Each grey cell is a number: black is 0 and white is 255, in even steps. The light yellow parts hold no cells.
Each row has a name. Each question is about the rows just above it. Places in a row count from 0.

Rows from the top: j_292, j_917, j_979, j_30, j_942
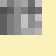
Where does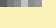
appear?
j_30
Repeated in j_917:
[95]

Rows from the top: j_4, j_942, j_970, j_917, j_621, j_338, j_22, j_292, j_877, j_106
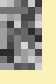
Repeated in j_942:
[114]
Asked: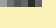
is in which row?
j_621
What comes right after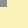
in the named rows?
[56]
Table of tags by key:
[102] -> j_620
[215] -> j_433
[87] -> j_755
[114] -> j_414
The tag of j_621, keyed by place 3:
j_620

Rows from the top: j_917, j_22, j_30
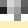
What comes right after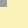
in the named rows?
[84]
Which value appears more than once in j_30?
[255]
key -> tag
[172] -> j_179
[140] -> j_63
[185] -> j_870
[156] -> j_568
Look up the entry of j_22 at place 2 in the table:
j_568

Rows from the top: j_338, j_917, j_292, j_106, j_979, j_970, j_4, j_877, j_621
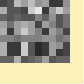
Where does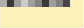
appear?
j_979
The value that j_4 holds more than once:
[57]
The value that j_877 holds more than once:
[57]
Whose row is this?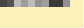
j_338
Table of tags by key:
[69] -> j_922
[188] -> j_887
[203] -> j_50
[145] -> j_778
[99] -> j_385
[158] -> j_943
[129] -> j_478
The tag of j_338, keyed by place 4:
j_887

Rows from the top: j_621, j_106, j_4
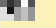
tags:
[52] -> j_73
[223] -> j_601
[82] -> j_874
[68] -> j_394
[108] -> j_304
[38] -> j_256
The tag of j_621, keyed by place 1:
j_73
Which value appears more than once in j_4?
[223]
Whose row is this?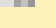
j_4

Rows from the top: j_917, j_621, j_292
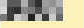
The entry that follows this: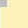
[61]
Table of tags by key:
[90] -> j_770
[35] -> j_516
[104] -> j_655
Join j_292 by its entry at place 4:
j_516
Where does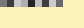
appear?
j_292
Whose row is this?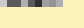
j_917

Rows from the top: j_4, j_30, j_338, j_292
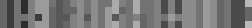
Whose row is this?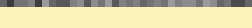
j_338
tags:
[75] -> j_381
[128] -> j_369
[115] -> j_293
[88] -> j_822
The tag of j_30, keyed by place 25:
j_381
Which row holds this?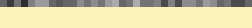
j_30

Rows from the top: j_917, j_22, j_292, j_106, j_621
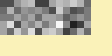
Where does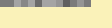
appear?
j_292
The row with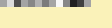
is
j_106
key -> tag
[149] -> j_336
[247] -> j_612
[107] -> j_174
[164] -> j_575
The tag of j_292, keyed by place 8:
j_336
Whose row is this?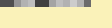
j_917

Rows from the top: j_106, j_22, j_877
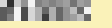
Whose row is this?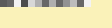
j_22
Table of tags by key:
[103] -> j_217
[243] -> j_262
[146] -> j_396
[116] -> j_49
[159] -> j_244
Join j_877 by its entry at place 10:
j_244

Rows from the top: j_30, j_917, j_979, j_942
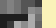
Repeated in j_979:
[30]
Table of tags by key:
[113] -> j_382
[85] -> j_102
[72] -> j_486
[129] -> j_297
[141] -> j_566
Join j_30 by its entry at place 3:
j_102
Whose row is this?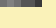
j_30

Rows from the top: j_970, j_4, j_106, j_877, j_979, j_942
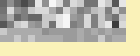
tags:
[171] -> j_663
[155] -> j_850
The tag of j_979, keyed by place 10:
j_850
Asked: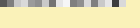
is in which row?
j_877
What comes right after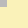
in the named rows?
[201]
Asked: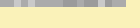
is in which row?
j_942
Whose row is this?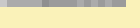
j_979

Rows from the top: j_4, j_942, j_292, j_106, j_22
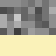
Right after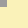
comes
[142]
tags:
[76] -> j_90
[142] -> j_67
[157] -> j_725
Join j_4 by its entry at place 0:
j_67
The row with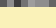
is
j_22
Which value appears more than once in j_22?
[142]
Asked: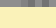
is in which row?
j_4
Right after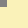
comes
[115]

